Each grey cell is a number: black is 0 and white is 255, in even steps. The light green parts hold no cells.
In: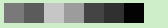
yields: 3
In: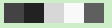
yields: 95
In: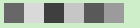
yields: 155
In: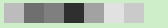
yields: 202
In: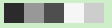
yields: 205
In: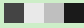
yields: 26
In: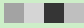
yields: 191
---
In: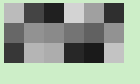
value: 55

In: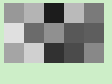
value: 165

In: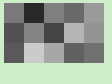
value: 89

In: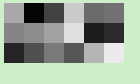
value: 36

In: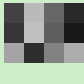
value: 164

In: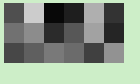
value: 71
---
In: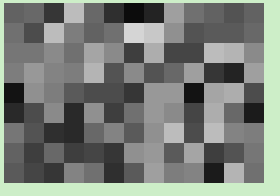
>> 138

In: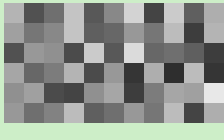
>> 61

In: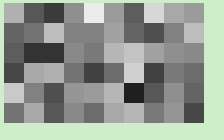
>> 137

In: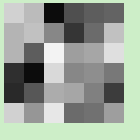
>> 223

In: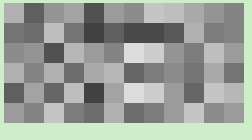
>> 155
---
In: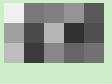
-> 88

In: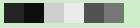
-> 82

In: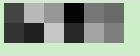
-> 119

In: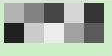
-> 53

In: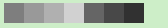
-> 101

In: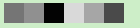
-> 166

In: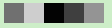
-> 148

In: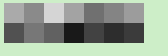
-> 112
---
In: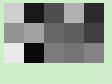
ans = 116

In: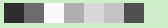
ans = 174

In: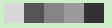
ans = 133

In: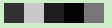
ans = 50

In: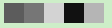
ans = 118

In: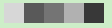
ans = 116

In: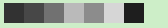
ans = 113

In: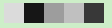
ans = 157

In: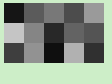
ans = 91

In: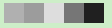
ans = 156
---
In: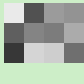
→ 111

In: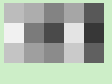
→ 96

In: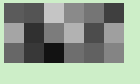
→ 132

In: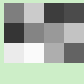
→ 99

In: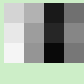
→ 119

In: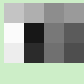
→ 78

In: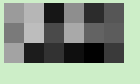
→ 58
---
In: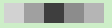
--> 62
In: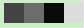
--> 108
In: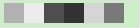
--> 50
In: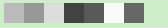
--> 89
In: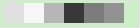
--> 56
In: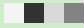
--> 50
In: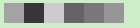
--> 100
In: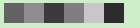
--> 126
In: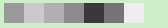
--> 57
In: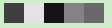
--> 20
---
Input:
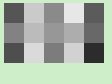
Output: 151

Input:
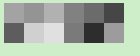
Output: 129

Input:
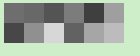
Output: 124

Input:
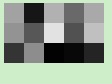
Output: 226

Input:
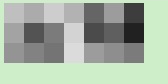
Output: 75

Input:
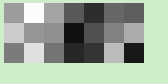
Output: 81

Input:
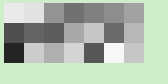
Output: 198
